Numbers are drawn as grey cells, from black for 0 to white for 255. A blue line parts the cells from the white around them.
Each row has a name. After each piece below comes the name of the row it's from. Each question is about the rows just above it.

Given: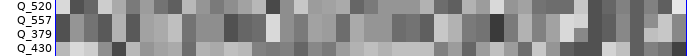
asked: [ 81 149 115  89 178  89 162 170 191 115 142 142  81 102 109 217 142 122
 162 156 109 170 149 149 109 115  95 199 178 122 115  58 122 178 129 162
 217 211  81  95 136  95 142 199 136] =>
Q_557
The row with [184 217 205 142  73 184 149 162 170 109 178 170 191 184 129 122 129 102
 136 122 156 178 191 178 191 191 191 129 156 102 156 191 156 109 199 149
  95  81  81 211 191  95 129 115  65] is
Q_430

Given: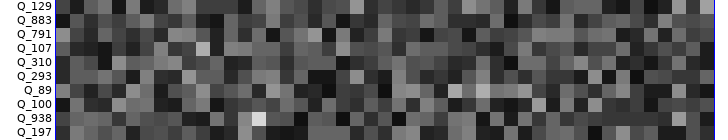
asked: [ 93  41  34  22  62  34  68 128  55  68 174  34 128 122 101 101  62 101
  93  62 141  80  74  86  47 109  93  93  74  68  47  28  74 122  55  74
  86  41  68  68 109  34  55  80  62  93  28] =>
Q_107
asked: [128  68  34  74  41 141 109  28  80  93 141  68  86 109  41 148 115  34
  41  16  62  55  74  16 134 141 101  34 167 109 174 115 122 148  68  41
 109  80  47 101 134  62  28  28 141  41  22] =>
Q_89
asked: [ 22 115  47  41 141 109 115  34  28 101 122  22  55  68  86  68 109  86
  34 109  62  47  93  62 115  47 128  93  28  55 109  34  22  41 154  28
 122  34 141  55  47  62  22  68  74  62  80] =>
Q_100

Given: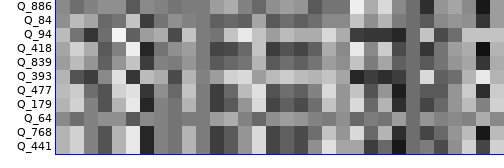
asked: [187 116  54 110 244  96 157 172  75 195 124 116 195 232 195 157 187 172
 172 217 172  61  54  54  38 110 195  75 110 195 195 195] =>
Q_94
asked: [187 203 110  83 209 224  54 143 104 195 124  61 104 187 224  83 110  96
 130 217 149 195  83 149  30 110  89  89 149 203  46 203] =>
Q_477
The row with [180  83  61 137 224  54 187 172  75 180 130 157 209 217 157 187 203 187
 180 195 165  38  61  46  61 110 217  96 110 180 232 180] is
Q_393
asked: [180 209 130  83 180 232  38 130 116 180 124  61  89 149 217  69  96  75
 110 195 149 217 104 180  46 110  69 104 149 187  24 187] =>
Q_768
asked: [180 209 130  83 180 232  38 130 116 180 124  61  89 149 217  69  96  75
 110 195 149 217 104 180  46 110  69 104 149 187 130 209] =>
Q_179

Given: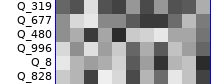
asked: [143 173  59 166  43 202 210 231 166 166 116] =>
Q_480
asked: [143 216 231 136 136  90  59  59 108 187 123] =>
Q_677
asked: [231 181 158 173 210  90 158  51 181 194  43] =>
Q_8

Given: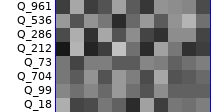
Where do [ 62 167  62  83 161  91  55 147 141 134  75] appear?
Q_961
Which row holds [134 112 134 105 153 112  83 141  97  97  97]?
Q_99
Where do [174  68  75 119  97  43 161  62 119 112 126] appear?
Q_18

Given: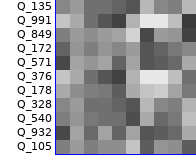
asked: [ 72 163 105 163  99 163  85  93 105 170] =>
Q_932
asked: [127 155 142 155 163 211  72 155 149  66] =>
Q_849

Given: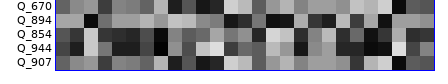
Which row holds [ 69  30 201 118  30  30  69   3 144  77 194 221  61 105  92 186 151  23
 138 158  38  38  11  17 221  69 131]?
Q_944
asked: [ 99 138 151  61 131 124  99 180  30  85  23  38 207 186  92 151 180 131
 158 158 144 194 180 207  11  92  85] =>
Q_670
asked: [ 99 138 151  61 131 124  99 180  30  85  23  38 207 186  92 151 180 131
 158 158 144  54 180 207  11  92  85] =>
Q_907
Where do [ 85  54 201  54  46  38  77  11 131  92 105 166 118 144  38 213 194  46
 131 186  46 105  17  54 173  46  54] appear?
Q_854
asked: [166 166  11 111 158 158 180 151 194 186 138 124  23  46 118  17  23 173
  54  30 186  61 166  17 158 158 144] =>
Q_894

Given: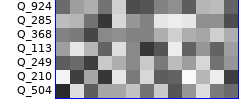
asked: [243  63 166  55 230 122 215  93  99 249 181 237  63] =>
Q_210
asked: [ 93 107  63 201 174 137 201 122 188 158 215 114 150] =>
Q_249
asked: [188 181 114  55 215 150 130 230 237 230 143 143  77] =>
Q_285
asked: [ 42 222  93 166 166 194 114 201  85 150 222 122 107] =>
Q_504

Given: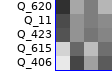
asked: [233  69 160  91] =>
Q_406
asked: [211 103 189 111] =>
Q_615
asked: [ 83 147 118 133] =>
Q_423

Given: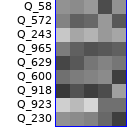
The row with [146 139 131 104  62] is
Q_230
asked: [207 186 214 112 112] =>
Q_923

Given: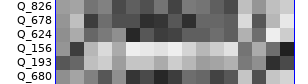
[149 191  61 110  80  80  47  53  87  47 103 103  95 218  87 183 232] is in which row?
Q_678
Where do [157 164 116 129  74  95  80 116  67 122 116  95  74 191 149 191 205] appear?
Q_826
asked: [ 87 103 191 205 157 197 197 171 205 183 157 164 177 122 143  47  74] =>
Q_193

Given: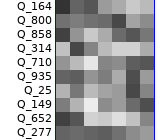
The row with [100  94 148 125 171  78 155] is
Q_935
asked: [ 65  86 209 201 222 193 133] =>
Q_652
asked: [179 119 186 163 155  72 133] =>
Q_25
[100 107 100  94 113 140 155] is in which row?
Q_277

